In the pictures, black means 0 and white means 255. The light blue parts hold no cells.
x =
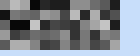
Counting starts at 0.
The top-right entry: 29
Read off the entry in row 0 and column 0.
142
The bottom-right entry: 165
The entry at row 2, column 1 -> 8
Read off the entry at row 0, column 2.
165
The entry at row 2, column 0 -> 100
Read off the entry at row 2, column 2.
8
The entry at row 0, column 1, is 186
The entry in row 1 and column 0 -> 18
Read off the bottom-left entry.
90

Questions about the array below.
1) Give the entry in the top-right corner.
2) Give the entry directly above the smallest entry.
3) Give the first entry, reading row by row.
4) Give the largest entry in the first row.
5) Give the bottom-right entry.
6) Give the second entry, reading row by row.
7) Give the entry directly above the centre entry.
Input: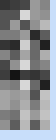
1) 133
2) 145
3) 52
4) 154
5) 174
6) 61
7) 164
